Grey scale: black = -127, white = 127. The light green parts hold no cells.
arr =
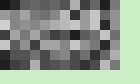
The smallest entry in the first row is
-105
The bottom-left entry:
-96
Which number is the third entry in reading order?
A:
-34
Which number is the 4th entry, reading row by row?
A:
-25
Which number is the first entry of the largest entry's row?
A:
80
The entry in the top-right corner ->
-6
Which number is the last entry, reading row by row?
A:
-6
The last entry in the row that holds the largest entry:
17
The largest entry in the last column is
46
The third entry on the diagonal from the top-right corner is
69
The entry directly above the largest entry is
26
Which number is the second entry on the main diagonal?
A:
6
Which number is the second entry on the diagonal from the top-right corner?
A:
-25
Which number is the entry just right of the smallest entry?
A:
-86

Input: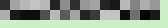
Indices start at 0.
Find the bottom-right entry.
-102
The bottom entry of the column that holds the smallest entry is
-122
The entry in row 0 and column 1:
35
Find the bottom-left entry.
45
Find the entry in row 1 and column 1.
-102
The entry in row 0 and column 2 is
56
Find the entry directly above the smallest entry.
45
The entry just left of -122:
-16
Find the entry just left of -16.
-113
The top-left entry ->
-80

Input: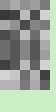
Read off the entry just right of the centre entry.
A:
-40
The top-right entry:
-5
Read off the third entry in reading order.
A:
18
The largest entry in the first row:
42
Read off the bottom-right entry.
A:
-29
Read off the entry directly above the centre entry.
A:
60
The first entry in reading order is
18
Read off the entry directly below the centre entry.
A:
6
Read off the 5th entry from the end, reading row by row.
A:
51
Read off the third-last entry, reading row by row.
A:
-5

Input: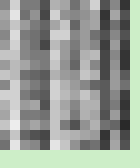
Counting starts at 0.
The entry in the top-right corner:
-75
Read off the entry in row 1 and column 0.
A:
37
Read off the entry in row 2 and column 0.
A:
27
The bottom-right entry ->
-45
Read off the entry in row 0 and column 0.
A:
7
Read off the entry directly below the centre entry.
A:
49
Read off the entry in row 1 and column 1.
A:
100
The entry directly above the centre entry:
18
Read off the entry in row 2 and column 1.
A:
69
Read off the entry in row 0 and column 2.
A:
-4
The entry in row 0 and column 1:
81
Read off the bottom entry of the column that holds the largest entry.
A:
100
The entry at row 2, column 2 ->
27
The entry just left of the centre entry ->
49
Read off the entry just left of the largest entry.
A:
69
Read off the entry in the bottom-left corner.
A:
-14
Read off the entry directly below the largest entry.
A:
69
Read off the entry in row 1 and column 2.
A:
-14
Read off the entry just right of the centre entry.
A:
18
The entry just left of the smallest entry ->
-25
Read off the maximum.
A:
109

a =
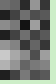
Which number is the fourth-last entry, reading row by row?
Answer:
-61
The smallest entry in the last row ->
-96
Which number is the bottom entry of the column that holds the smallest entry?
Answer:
-6
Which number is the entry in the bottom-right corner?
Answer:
-38
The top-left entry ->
-16
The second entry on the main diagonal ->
-61
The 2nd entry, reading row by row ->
-26
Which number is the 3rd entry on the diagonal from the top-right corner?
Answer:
-108
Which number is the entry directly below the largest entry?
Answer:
50
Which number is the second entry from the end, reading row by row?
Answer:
-49
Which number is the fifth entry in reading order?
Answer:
-73
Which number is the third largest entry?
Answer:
40

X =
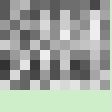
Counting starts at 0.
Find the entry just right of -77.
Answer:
2
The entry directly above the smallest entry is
-26
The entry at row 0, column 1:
37
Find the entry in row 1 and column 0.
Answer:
-38
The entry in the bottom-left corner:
88
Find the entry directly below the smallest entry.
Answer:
-56
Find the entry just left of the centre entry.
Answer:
-7
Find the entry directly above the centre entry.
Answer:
14
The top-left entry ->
-38
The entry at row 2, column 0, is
26
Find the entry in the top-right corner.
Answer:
26
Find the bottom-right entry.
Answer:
26
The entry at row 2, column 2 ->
47
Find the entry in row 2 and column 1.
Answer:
-17
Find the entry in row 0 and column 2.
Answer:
57
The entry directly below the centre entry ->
2
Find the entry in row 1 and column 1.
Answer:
47
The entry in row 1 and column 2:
-17

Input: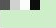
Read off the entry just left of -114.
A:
124
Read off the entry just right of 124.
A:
-114
